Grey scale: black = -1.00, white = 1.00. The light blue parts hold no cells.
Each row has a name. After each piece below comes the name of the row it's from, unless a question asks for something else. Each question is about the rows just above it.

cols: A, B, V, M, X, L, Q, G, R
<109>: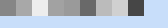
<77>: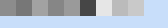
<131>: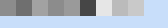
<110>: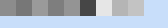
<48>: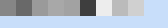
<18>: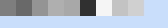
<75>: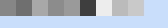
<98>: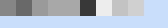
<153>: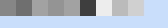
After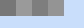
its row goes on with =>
[-0.45  0.80  0.42  0.53]
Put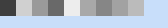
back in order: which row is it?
<48>
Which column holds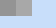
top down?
V
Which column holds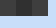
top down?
L

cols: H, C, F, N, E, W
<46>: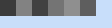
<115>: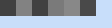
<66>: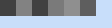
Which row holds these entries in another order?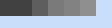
<66>
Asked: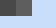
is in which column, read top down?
W
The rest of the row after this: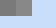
[-0.43]
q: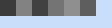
<46>
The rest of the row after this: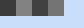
[ 0.12 -0.26]
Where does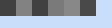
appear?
<115>

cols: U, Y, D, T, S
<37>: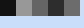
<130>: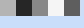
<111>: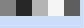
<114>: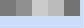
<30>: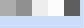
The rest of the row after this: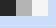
[-0.26]
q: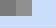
<114>
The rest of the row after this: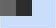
[-0.15]
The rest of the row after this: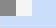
[-0.26]
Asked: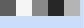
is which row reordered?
<130>

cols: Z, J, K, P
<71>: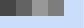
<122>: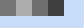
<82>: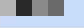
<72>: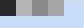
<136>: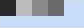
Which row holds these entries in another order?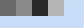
<82>
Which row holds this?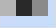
<82>

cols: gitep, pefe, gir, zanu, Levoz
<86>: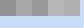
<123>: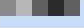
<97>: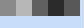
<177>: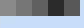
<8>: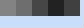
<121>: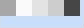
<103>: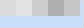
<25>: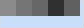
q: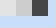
<121>
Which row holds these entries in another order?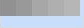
<86>
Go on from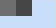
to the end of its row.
[-0.73 -0.50]
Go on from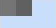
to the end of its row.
[-0.67 -0.30]
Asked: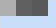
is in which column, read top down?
Levoz

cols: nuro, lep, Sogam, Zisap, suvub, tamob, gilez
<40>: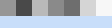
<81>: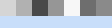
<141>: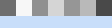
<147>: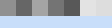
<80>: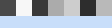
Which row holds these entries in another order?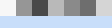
<40>
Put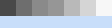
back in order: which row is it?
<40>

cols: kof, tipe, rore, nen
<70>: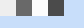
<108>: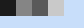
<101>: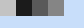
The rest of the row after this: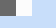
[-0.41]
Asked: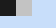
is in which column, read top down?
kof
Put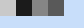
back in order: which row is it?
<108>
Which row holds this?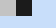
<101>
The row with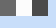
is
<70>
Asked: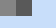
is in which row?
<108>

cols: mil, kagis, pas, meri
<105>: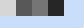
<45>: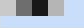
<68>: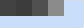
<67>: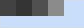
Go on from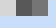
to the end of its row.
[-0.70]
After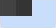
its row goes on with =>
[-0.37  0.09]

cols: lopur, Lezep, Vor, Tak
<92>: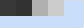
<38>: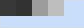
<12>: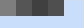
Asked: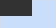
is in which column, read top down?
Lezep
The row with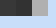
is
<92>
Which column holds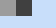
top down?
Vor

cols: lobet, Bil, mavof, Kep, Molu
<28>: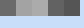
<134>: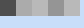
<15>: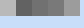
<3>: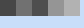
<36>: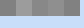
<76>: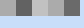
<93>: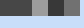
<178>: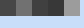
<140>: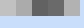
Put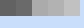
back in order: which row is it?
<140>
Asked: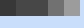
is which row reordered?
<93>
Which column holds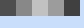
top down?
mavof

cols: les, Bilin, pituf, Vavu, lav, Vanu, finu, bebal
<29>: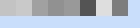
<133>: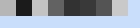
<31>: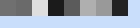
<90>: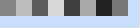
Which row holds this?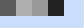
<31>
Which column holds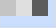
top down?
pituf
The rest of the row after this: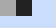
[-0.07]
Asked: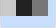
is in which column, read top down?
bebal
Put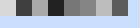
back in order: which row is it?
<90>
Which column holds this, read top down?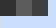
lav

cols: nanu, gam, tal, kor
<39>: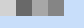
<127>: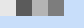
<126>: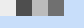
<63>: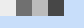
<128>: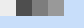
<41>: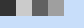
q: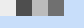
<126>
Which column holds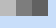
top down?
tal
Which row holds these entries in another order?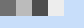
<126>
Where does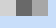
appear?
<39>
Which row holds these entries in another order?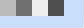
<126>
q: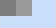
<128>

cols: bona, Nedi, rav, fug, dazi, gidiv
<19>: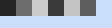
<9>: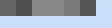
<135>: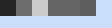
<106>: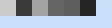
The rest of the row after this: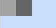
[-0.27 -0.72]
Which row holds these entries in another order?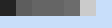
<135>
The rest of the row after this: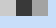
[-0.21 -0.27 -0.72]
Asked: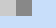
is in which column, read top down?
rav

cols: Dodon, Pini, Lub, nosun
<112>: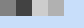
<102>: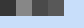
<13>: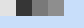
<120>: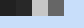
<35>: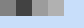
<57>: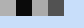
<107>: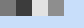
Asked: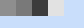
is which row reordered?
<107>
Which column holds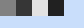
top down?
Dodon

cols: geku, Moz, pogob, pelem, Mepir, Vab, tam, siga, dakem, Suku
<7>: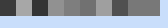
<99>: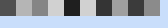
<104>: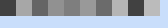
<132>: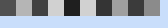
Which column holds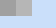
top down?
siga
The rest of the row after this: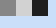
[ 0.64 -0.59  0.25 -0.54  0.09]

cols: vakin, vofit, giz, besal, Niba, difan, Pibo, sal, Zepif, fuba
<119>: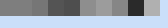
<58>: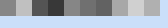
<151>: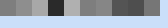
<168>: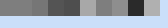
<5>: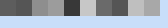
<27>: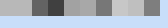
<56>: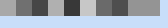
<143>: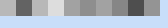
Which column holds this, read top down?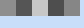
sal
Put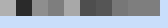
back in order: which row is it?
<168>
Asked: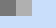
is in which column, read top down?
fuba
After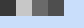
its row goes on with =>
[0.16 0.16]
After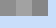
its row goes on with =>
[-0.39  0.16]

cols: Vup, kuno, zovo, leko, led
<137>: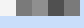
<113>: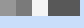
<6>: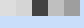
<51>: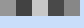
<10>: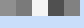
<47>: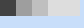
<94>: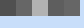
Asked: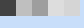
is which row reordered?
<6>
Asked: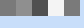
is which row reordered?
<137>
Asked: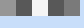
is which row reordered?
<113>
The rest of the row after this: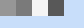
[-0.31]
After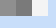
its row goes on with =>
[-0.37  0.01]
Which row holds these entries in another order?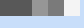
<113>
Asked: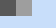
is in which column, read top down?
led

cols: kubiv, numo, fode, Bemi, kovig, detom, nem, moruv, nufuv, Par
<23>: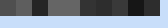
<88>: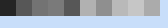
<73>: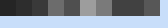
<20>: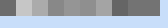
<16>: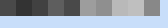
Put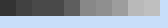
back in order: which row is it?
<16>
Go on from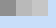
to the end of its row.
[0.34]
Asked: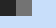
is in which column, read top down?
fode

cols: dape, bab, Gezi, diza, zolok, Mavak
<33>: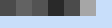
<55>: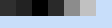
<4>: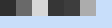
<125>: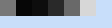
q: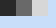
<125>
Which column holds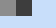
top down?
zolok

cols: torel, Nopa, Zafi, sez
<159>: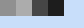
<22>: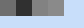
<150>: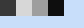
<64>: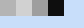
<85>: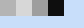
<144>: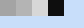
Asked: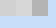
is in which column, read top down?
Nopa
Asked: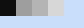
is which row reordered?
<85>
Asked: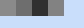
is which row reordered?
<22>
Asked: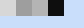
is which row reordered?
<85>
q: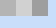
<64>
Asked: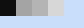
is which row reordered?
<144>
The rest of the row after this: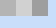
[-0.89]

